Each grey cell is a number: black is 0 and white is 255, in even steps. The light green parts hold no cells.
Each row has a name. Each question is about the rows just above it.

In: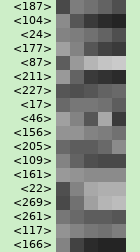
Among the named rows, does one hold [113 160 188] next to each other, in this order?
no
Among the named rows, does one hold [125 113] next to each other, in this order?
yes
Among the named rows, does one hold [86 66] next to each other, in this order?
yes
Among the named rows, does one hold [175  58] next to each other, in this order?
no

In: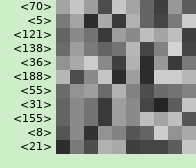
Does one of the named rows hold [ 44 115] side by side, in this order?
no
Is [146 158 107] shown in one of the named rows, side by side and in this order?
yes
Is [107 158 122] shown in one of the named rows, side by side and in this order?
yes
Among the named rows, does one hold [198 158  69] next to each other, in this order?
no
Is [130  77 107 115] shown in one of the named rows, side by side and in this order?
yes
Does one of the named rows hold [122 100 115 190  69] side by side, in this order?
no
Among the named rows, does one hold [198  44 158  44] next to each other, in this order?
yes

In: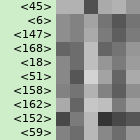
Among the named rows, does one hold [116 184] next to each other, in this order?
no
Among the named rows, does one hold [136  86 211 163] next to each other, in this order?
yes
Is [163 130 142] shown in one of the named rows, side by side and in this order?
no
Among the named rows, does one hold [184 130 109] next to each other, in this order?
no
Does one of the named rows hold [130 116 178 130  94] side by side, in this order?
yes
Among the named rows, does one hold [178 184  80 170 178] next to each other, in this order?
no
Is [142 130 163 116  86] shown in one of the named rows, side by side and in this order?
yes

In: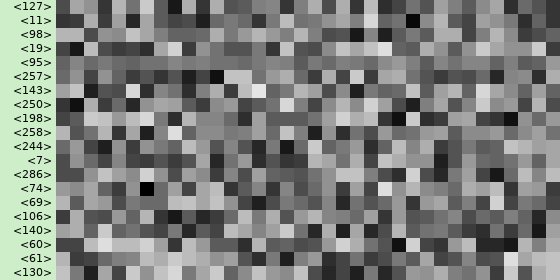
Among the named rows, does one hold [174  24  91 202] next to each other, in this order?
no
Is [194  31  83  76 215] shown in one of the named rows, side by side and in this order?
yes
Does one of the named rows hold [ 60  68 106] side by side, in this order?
yes
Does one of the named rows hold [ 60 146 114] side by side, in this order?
yes
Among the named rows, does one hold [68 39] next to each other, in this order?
no
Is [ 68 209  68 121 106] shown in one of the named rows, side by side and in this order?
yes

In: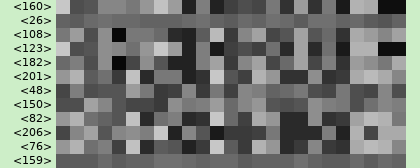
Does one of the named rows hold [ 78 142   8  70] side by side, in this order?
yes
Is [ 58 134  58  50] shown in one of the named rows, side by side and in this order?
yes
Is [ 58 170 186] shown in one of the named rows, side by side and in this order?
yes
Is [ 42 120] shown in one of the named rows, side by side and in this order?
yes
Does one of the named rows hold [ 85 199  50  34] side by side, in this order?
no
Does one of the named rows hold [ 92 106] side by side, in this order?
yes

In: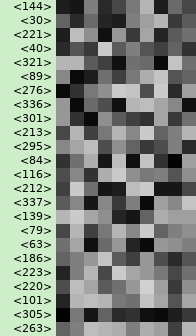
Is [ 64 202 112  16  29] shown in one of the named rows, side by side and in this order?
no
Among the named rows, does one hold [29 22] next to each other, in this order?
yes
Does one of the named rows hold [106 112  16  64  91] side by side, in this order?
no
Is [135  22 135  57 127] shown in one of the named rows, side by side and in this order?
yes
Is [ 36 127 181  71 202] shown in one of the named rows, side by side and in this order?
yes
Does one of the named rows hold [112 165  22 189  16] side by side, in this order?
no

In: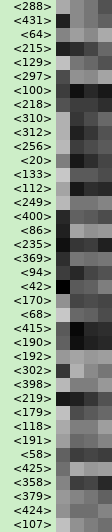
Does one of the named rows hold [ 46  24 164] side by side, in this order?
no
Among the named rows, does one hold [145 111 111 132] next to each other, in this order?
yes
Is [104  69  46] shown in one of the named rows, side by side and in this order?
no

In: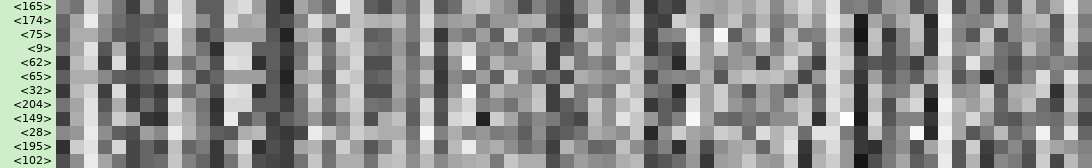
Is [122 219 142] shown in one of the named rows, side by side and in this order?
yes
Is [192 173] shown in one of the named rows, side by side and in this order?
no
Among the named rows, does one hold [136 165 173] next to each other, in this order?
yes
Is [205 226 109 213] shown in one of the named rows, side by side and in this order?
yes
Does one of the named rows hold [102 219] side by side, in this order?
yes

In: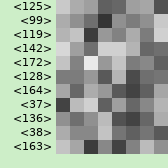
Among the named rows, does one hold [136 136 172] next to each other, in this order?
no
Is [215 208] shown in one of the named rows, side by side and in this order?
no

